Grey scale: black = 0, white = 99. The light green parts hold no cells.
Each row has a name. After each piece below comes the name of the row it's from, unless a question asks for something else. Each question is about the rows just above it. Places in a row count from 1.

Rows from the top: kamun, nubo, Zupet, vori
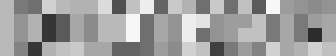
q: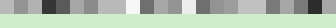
Zupet
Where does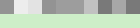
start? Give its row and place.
nubo, 13
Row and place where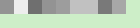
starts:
Zupet, 13
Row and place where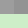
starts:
kamun, 21

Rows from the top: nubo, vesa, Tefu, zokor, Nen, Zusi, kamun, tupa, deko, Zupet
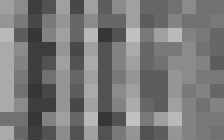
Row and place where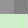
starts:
Zupet, 13
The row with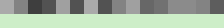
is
Nen

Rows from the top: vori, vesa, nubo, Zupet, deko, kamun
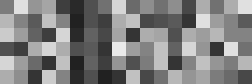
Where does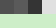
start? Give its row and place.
vesa, 12
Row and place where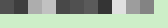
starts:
vesa, 7
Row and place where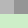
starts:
kamun, 13
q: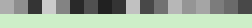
kamun
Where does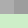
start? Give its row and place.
nubo, 14
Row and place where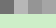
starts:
kamun, 12

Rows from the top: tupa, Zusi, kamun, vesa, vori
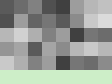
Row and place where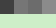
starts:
vori, 5
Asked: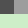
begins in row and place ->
Zusi, 1
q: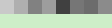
vori
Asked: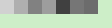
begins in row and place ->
kamun, 2

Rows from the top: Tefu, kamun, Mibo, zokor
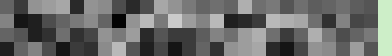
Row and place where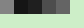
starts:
kamun, 1
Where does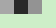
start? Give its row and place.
Tefu, 5
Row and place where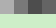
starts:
Mibo, 23
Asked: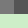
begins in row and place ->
Tefu, 20
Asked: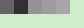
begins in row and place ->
zokor, 15
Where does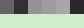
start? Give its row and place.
zokor, 15
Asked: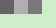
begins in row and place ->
Mibo, 22

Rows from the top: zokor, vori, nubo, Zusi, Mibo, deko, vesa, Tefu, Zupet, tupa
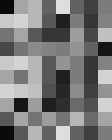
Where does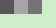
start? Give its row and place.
Zupet, 1
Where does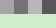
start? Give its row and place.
deko, 1
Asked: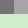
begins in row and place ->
nubo, 1
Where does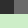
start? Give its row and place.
Tefu, 5
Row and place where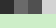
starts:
Tefu, 5
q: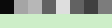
zokor

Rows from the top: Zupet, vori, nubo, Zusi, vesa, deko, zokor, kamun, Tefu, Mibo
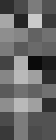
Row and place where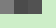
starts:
Mibo, 2
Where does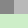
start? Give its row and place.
deko, 1
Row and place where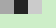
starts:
vori, 1
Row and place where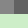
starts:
nubo, 2

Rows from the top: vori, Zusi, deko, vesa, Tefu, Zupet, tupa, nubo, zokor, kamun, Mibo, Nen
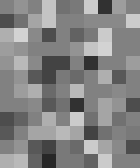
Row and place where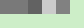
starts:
Nen, 5
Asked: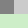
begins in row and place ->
zokor, 5
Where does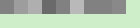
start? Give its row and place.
tupa, 1
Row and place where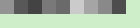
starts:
Mibo, 2
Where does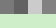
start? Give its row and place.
Nen, 6

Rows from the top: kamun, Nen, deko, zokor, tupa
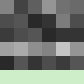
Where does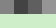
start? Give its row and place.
kamun, 1
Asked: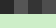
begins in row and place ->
tupa, 1
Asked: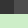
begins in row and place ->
tupa, 3
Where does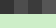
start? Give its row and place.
tupa, 3
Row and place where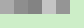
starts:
zokor, 2
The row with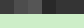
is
deko
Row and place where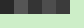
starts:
tupa, 1

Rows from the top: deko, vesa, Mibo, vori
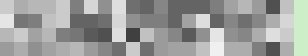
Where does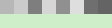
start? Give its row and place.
deko, 4
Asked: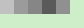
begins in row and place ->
Mibo, 11
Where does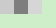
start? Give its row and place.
deko, 5
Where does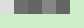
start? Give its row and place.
deko, 9
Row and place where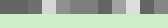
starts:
vesa, 6
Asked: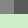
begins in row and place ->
Mibo, 13
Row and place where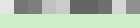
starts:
vesa, 1

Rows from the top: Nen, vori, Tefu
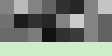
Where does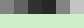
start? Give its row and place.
Nen, 3
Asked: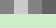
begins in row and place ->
vori, 5
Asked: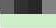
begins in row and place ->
Nen, 4
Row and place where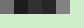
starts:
vori, 1

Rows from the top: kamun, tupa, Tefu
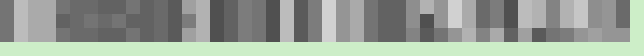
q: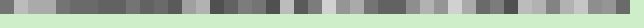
kamun
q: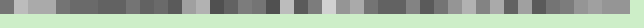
Tefu

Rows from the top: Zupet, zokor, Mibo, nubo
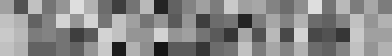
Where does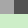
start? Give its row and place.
Mibo, 18
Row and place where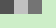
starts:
Zupet, 2
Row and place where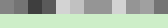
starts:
Mibo, 4
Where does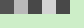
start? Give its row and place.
Mibo, 19
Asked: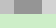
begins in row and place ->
Mibo, 9

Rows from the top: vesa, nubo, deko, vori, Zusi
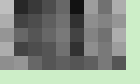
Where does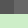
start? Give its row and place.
deko, 3
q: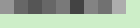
deko
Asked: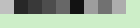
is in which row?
vesa
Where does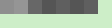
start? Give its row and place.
Zusi, 1
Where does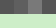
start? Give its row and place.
Zusi, 6
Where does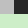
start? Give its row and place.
vesa, 1

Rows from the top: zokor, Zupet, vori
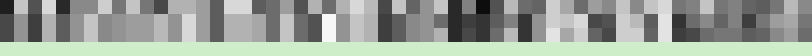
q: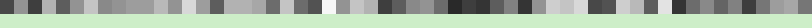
Zupet
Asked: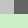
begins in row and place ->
zokor, 29
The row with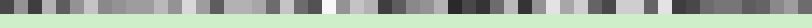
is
vori
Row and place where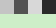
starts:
zokor, 2
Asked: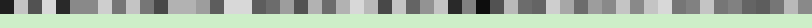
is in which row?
zokor

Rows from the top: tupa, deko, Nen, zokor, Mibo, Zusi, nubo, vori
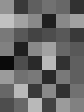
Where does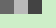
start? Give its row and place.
vori, 2
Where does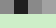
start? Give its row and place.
deko, 3
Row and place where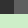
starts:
Mibo, 5

